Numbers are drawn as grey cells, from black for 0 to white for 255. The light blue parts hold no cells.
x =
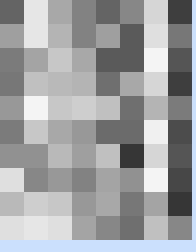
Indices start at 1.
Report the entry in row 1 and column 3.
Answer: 170
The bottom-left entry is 222
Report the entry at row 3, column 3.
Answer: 200
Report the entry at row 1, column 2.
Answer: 230
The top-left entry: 99
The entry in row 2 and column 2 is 230
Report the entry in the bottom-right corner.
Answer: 136
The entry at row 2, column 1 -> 158
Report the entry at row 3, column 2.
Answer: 164
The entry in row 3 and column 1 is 124

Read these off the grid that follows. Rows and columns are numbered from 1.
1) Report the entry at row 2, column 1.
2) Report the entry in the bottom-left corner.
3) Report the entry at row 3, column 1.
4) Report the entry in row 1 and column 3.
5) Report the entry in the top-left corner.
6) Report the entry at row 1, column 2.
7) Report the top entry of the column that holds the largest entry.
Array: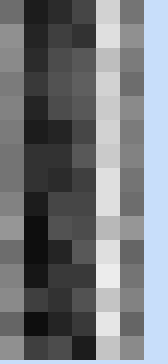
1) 144
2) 144
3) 138
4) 43
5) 109
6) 28
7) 210

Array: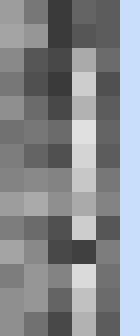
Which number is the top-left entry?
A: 157
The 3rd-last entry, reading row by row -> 72
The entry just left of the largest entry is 107
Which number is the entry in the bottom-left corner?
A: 143
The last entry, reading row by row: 92
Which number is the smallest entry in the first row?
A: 58
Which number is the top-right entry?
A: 92
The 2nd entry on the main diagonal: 150
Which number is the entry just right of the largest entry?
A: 100
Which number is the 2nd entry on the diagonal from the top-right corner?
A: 86
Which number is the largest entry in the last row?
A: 178
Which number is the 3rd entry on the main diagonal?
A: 72
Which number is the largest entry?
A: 224
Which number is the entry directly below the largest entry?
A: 212
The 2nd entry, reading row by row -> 119
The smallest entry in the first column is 113

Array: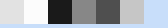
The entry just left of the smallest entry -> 252
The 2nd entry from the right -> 79
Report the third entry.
26
